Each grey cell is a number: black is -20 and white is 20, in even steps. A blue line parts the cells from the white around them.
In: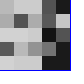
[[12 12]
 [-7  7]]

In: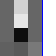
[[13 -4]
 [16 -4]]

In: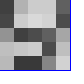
[[ 8 12]
 [12 14]]

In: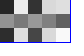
[[ 17 -12]
 [ -1   4]]

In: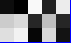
[[-20  19]
 [ 14 -14]]

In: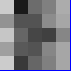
[[-16  -3]
 [ -7  -7]]

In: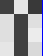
[[ 16 -11]
 [-10  15]]
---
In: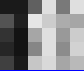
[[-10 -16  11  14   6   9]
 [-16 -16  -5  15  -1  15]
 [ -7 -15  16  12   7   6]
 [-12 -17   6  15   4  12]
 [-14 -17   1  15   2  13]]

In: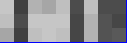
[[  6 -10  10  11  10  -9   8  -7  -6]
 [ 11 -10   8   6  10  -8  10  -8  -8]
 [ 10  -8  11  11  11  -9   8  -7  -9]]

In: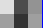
[[  5 -12   5]
 [ 15  -8   3]]

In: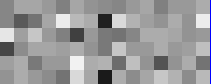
[[  3   7   4   2  -2  14   6 -16   7   2   6  11   8   2   9]
 [  1   6   6   4   0   6   3   2   1   4   6   0   4   4   7]
 [  1  -6  -2   6  17   9   7 -15  14   8   5   3   7   3  17]
 [ 16   5  11   4   0 -10   4  -1  -2   1   7   7   6   3   4]
 [ -9   2   6   6   5   7   3  -1  11   4   4   7   4   5  10]
 [  5   7  -1   4   4  18   7   8  -3  10   3  -7   3   7  -2]]

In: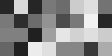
[[ -4 -15  17  15   1   1 -11   7]
 [-14  14 -14  -1  -3  12  15  -2]
 [ -1 -13  -3   3  -8  -1  18 -14]
 [  0   0 -15   5  16  13  15  12]]

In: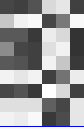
[[ 18  17  19 -11  -8  16]
 [ -9 -10  -7  14  16 -10]
 [ 11  18  19  -9  -1  19]
 [ -6  -6 -11  17  14 -12]
 [  2  -9 -10  15  18 -12]
 [ -6  -7 -10  18  11 -11]
 [ 18  16  18 -10  -2  17]
 [ -9  -7 -11  20  14 -10]
 [ 15  15  15  -5  -9  16]]

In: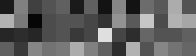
[[ -5 -11   1  -2  -1   7   0  -5 -13   8  -7   1  -2  -4]
 [-16   0 -10  -7  -5 -16  -5 -17   1 -17  -3  -6   7  -7]
 [  8  -1 -19  -8  -7  -7  -9 -12   3  -6  11  -8   8   6]
 [-14 -13 -14  -8  -7 -11  -9  15  -9 -13  -4  -7  -7  -5]]

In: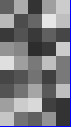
[[ 11  -2  -5   3 -12]
 [ -5   7 -12   5  12]
 [  9  -8  -4  16  10]
 [-11  -7 -11  -5  -9]
 [  3   1 -13 -11  12]
 [ 15   5  -1  10  -1]
 [ -9  -7  -2 -10  -1]
 [ -7  -2   6  -6  10]
 [  5  12  14 -10 -12]]

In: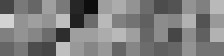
[[ -4  -1  -8  -9  10   4   1   4  -4   1  -3  -5  -4   3  -2  -2]
 [ -9  -1  -4   5  -1 -14 -18   5   7   3  -3  -8  -7   3   0   9]
 [ 13   3   5   3  10 -15  -3   9   0  -2  -5   2   1   8  -7   4]
 [  0   3   1  -3 -13   5   5   7   9   5  -4   2  -9   2  -5   8]]
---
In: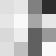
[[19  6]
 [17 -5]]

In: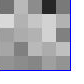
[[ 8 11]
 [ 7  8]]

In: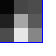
[[ 6 -6]
 [16  1]]

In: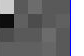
[[-5 -8]
 [-6 -6]]

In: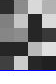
[[ 11 -14]
 [  2 -14]]

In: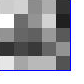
[[-3  3]
 [-4 -5]]

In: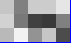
[[ -1 -10]
 [ 18   3]]
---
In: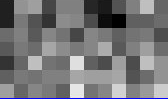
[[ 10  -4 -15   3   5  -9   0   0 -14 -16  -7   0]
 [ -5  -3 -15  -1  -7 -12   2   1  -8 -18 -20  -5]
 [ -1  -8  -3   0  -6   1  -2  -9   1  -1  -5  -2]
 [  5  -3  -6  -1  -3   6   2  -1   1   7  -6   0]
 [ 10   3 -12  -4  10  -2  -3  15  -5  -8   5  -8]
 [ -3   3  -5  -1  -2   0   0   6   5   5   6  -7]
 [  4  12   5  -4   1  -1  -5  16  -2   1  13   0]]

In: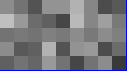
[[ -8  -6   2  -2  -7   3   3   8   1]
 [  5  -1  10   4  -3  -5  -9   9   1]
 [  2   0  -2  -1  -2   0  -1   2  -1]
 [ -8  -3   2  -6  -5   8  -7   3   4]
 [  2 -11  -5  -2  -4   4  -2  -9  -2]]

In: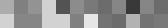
[[  1  -3   7   0   3  13  -7   2  -1  -3   1 -11]
 [ -2  -1  13   1   1  13  13   0  16  -2  -3   8]]

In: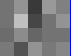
[[  4   0  -2   3 -11]
 [ -2   3  -2  10  -9]
 [ -2  -2  -3   2  -4]
 [ -1   1  -1  -7   3]]

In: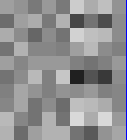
[[ 10   3   5   3  -1   4  -1  12   7]
 [ -8   2  -3   5   7  -1   8  -9  -2]
 [  9   2   7   2  -4   2  -2  13  10]
 [  2   0  -2   8   1   1   0   5   9]
 [  0   4   5   1   4   4   4   0  -2]
 [-11   2  -2   2   9   0  11 -15  -7]
 [  0   1   0   6   3   0   3   2   4]
 [  7   1   1   6  -2   2  -3  10   9]
 [ 14   4   9   1  -2   8  -2  14   7]
 [  3   6   8  -3   5   8   8  -2  -6]]

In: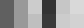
[[ 11  14  -5   4  12 -12]
 [ 12  13  -5   4  10 -11]]

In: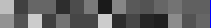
[[ -5  -5  10 -10  -4  -4 -13  -8  -1 -16   1  -6  -7  -4  -2]
 [ -7  -4   3  -7  12 -10  -2  -9  -9  12 -13  -9 -14 -15   2]]
